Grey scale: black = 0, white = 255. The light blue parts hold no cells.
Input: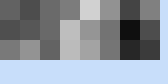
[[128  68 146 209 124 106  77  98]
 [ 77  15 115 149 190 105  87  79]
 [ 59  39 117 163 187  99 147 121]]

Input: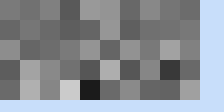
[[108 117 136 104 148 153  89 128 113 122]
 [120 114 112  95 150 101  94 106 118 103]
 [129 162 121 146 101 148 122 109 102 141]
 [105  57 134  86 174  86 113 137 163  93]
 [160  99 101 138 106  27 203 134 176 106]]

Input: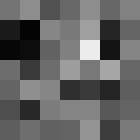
[[129 103 141 104  81 141 116]
 [101  37 159 121 134   4  26]
 [133  20 236 128  98  12   7]
 [102 166 120 157 109  57 109]
 [ 94  36  57  47 134 143 100]
 [100  87 132 132 124  40  78]
 [122  61 148  99  96 110  94]]

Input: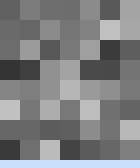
[[164  89 139 109 110 124  97]
 [167 192 130 117 138 102 106]
 [ 94  59 159 121  88 155 108]
 [116  73  74 162 144  63  52]
 [120 143 154 182 145 126 133]
 [100 112 189 120 173 119 193]
 [183 115 140  95  92 103 102]
 [127 103  91  68 187 111  57]]

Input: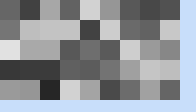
[[ 81  72  88 150 210  98 167  65 102]
 [200  98 106 205  66 195 195 190 117]
 [135 154 206  90 110  88 169 169 225]
 [190 197 160 115  92  96  59  59  56]
 [101 161 108  74 164 210  38 150 154]]

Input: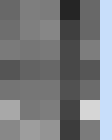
[[104  37 124 126 104]
 [103  63 134 127 110]
 [125  72 121 118 122]
 [ 86  72 103  99  85]
 [107  81 118 118 116]
 [214  68 125 120 168]
 [123  60 148 157 136]]
